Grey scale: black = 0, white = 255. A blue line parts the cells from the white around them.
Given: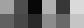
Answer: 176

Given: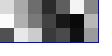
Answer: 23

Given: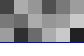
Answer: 150

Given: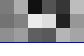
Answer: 221

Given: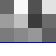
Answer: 192

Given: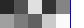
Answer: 224
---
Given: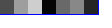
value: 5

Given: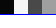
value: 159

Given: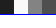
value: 79

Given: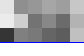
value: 166

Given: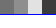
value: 60

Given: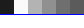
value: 144
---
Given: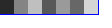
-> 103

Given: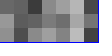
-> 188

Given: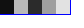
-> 159

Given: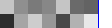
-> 178

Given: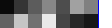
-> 39

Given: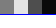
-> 78

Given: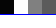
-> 128

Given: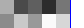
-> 250

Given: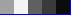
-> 58
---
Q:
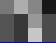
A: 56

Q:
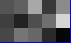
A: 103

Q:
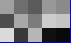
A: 182

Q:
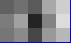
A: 70

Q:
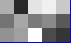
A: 254

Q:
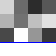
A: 253

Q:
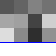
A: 138
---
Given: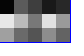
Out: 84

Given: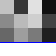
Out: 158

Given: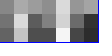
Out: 245

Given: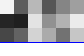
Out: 171

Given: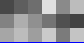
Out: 202

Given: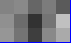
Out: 62
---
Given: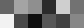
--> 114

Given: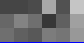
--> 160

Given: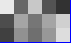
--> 208

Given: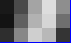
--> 111

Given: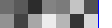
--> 81

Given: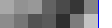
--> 132

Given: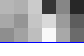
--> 93

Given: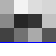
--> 194

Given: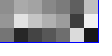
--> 241

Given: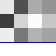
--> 198
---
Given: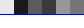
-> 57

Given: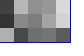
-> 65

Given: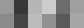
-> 69

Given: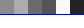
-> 85

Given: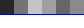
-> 102

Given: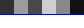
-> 49

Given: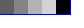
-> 95

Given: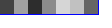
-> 67

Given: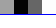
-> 102

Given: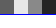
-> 95
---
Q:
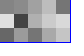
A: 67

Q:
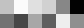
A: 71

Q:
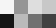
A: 186

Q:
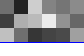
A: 174

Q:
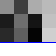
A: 110

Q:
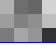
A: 129

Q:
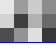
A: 63

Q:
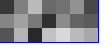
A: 161
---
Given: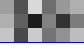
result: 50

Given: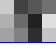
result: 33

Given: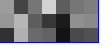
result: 144

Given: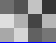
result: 68

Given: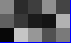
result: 20

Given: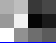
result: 5

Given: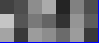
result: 149
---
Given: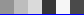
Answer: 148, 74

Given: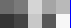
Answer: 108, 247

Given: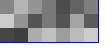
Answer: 134, 204

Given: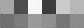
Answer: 167, 139

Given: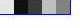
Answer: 229, 129

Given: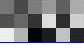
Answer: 117, 37

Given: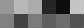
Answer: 151, 81
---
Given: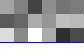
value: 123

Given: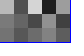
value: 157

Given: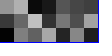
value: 63

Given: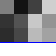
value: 207

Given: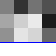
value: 80

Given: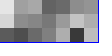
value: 148

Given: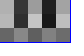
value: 163
